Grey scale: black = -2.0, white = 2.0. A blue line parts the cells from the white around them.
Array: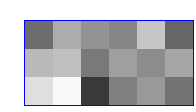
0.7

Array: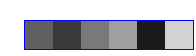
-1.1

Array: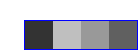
1.0

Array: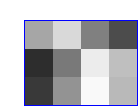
1.4

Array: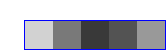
-0.1

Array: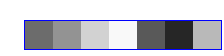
0.3

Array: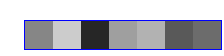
1.2
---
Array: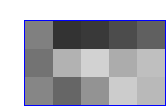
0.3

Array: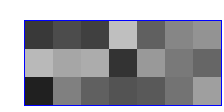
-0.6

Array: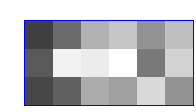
0.5

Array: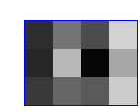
-0.4

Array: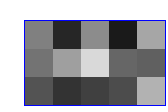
-1.0

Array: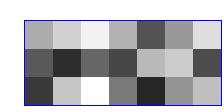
-1.4

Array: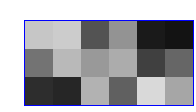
-0.5

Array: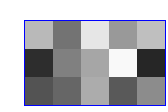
0.7

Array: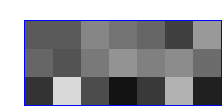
-1.1

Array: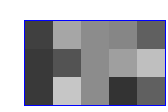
0.2
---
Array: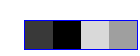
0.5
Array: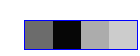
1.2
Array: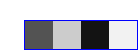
1.8
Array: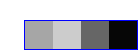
-1.9
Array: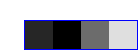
1.5
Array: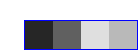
0.9
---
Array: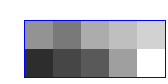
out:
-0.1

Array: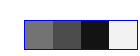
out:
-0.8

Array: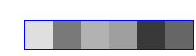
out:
-0.1

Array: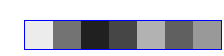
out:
-0.2

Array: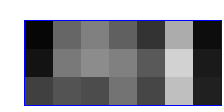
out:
-0.4

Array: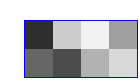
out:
1.2

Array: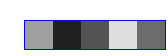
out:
-1.5
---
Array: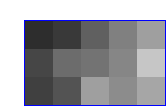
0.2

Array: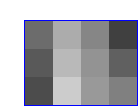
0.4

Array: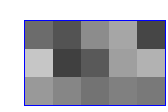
0.0

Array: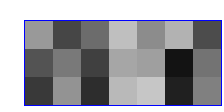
-1.5

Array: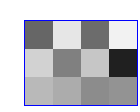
0.2

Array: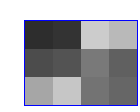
-0.2

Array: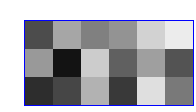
1.5

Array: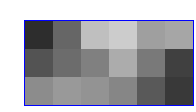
-0.6

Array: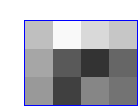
0.1

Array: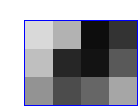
-0.4
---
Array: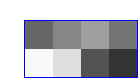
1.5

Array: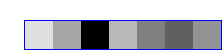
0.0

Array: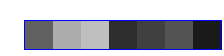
-1.0

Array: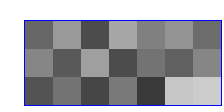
-1.1

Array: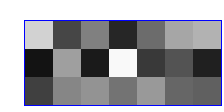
0.4

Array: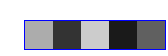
1.2

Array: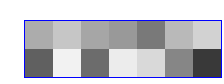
1.4
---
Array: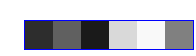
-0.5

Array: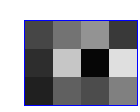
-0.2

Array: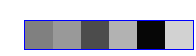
0.4

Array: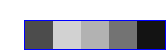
1.3

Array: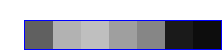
0.8

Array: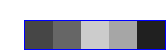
-0.4

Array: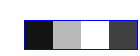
0.9

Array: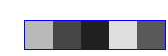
-0.9

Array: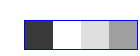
2.0

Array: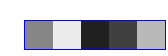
1.7
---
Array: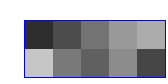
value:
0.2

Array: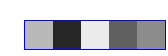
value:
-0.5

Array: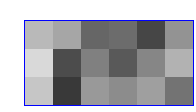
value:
0.5

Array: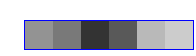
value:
0.9

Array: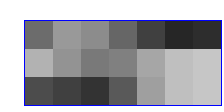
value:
1.0

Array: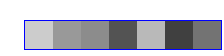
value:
-1.0

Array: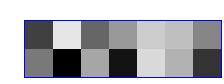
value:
0.8
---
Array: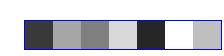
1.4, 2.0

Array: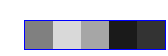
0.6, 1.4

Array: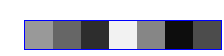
1.8, 1.8

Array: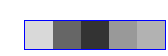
-1.2, 1.4

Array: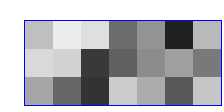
-0.5, 1.7

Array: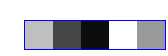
-1.8, 2.0
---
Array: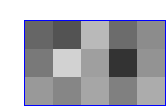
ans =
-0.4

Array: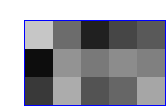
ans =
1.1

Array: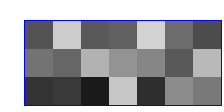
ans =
-0.7

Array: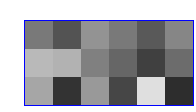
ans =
-0.1

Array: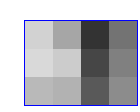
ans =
1.3

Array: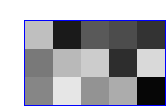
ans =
1.0
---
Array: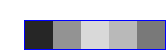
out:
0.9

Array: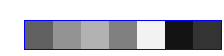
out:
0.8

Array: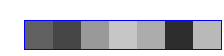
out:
0.9

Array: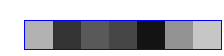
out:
0.8

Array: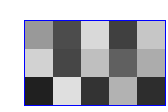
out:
1.4

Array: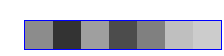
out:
1.0
